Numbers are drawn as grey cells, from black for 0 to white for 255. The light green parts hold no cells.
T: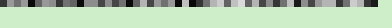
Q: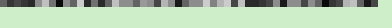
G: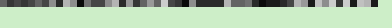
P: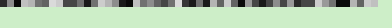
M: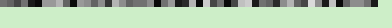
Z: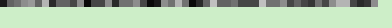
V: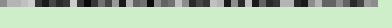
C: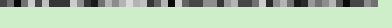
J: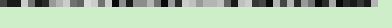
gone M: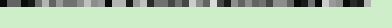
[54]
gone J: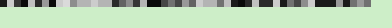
[168]
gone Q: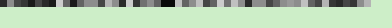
[129]
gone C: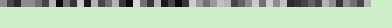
[85]

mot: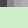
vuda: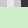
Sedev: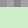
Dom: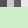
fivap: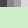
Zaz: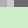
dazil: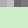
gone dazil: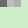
[121]
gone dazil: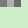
[189]

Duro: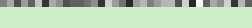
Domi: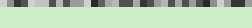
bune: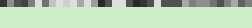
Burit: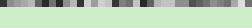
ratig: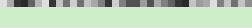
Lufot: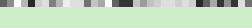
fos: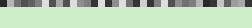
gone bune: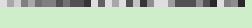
[68]
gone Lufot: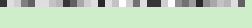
[238]
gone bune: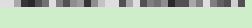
[68]

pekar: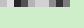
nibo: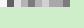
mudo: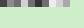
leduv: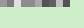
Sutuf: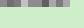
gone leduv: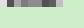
[153]
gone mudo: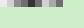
[68]

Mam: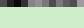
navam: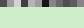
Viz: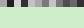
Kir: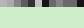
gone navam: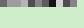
[64]
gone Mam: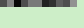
[157]
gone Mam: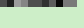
[145]

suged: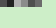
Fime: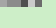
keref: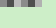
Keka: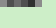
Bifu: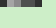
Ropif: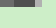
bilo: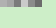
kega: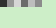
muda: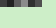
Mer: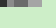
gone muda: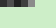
[93]
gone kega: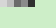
[151]
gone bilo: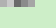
[123]
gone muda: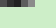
[63]

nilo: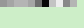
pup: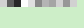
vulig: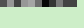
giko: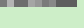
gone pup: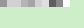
[39]
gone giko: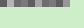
[136]
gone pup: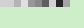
[253]
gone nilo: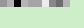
[195]
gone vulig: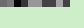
[81]

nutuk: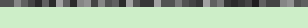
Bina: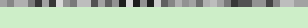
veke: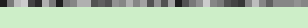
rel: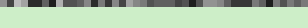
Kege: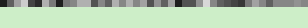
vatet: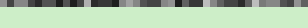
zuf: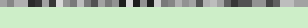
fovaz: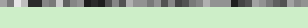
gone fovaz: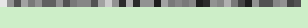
[189]
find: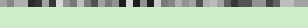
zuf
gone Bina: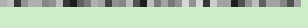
[109]

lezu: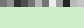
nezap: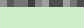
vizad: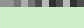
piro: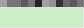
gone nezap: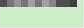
[90]
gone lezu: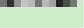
[237]
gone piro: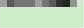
[104]
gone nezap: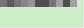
[63]
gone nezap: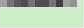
[133]
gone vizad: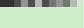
[172]

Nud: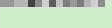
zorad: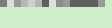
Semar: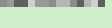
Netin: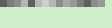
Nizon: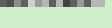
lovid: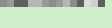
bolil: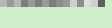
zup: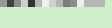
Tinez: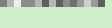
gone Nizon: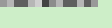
[79]
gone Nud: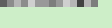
[194]
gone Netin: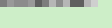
[168]
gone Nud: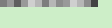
[194]
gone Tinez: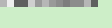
[111]

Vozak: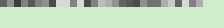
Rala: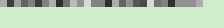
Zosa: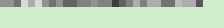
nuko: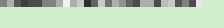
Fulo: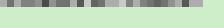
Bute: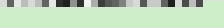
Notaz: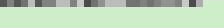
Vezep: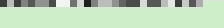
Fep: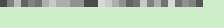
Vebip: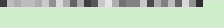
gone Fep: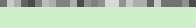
[87]
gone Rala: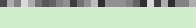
[160]

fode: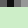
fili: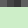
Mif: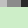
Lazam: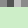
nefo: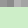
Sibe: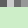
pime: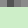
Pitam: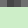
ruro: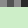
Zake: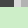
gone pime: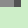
[123]
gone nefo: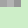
[139]

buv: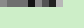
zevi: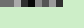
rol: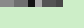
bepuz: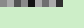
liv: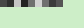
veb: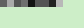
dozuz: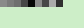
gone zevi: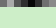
[154]
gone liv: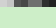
[59]
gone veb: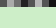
[97]
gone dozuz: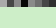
[123]
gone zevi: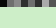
[154]

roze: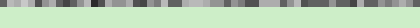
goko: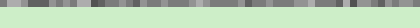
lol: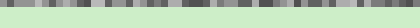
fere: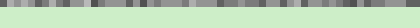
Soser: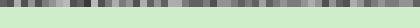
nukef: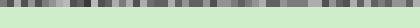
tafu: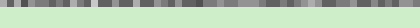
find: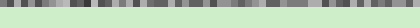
nukef
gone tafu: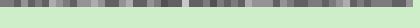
[135]
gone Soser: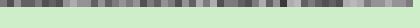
[160]
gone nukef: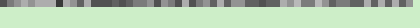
[110]

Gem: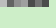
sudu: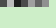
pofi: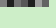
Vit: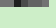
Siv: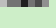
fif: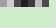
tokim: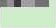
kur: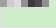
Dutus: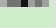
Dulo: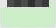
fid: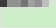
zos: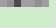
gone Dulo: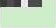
[47]
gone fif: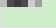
[31]
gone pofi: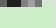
[87]
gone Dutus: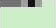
[173]
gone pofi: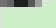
[128]

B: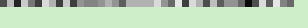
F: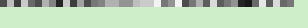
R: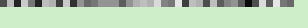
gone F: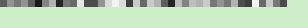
[162]
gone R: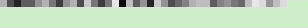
[49]

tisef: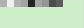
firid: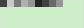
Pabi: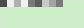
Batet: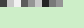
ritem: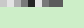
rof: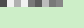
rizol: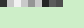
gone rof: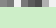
[188]
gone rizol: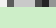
[49]
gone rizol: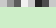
[49]
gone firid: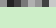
[106]

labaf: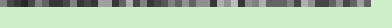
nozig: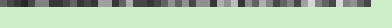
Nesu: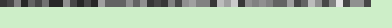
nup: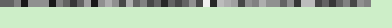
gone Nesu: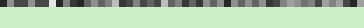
[202]
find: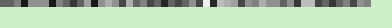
nup
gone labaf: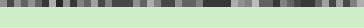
[87]
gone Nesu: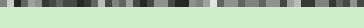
[113]

